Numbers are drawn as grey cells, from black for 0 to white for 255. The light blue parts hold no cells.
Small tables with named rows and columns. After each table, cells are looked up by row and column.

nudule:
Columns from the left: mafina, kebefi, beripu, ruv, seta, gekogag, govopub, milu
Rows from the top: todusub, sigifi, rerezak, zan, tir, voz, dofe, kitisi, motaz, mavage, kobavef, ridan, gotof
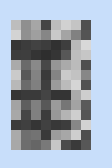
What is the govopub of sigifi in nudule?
129
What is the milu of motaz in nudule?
90
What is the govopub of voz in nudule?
194
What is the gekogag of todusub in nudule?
209
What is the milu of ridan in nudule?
78
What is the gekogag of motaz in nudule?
118
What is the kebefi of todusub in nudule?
143
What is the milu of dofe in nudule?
81
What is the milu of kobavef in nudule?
210
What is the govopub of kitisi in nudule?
171
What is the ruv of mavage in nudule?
60
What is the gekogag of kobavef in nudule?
61
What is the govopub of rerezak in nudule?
185
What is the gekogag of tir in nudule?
170
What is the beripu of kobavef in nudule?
53
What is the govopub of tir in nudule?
187
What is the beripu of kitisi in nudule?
58
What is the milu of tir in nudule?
79
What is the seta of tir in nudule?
149
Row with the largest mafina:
sigifi

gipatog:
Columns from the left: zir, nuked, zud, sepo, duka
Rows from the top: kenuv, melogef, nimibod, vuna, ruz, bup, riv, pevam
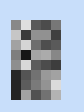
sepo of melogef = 145
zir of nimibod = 162
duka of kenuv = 119
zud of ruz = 92
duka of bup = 162
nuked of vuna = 22
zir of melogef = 198
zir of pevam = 35
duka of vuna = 135
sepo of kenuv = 76
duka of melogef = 64
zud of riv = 122

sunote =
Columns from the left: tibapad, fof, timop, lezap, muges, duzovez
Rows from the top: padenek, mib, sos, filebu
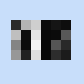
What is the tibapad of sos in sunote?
132
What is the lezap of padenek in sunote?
12
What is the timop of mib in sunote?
228
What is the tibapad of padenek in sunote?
42
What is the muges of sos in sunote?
85
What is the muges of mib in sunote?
11
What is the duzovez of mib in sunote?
88
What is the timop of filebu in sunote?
223
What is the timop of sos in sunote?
243
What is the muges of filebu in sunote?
45
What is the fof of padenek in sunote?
180
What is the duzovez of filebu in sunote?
27
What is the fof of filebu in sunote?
33
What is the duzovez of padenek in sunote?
14
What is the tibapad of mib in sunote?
191
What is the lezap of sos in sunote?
7
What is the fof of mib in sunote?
15
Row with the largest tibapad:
mib

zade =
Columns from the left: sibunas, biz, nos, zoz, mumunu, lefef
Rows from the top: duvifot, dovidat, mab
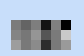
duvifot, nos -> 126
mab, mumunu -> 121
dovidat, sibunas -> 132
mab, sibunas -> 157
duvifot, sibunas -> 123
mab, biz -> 121
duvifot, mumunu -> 128
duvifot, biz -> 100
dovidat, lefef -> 201

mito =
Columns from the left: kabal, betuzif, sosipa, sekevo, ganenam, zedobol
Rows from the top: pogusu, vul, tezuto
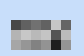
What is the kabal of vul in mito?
180
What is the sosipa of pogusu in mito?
113
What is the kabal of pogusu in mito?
72
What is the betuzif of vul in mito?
199
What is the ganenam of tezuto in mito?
30
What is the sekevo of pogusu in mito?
98
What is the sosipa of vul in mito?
185
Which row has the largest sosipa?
vul

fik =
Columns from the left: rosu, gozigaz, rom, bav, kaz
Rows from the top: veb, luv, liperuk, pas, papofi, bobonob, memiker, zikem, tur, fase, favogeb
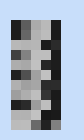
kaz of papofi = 29
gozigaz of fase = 178
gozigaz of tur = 42
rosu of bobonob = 32
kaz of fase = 26
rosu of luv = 28
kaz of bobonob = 24
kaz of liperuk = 43
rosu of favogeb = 187
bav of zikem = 52
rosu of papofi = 173
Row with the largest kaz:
favogeb

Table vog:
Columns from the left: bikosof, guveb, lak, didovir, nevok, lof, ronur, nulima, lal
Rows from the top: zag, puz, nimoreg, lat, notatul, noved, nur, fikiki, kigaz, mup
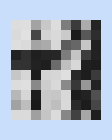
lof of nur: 137
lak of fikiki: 29
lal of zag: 36
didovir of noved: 211
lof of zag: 125
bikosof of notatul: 51
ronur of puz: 28
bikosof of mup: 218
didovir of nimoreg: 170
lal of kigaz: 70
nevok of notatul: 107
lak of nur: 137

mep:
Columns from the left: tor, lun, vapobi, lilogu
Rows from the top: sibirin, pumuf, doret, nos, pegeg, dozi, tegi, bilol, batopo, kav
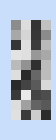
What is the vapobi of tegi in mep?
90
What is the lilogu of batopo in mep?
89
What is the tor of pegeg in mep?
186
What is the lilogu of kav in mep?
43
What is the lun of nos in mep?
223
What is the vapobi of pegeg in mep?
47
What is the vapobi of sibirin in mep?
51
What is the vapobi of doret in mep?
60
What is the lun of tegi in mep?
68
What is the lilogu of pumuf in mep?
139
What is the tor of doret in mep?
54
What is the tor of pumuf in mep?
168
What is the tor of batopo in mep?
221
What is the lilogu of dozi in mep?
188
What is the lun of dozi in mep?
42
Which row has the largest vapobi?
kav

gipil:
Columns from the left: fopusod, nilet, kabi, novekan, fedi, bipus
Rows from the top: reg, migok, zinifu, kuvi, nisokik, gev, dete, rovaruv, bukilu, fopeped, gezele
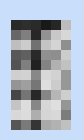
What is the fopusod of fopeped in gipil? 216
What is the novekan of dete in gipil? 222
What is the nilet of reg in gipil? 46
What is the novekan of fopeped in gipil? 213
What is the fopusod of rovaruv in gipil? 70
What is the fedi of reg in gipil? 38
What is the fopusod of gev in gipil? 207
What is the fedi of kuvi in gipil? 142
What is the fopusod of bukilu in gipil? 196
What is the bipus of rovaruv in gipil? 206
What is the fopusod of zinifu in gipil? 190
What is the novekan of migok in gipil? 146
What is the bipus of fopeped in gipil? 124

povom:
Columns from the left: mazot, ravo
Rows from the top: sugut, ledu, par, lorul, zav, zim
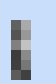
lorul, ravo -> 138
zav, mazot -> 63
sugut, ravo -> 170
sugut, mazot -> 97
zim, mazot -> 91
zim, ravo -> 64
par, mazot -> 128
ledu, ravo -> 152
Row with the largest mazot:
par

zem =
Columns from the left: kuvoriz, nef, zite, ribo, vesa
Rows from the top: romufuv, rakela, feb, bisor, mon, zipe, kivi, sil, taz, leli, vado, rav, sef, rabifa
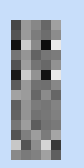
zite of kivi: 113
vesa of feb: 233
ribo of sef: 213
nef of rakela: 155
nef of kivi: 153
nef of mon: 158
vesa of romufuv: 160
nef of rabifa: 122
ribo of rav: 123
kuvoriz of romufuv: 71
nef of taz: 148
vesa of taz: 131
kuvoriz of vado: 118
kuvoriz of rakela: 84
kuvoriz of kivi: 92

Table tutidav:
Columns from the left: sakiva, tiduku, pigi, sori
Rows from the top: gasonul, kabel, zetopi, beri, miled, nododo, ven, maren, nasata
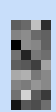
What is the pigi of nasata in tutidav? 77
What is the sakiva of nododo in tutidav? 169
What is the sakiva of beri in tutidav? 113
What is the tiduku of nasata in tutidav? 88
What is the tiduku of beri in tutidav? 35
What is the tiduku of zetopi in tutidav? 140
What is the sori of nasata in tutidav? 110
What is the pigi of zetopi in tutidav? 134
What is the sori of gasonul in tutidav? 46
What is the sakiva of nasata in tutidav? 20
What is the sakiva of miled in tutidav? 94
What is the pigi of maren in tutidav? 91
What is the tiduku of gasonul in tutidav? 105
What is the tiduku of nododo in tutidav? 176
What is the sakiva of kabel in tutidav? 131
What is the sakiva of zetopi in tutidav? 1
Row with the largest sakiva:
nododo

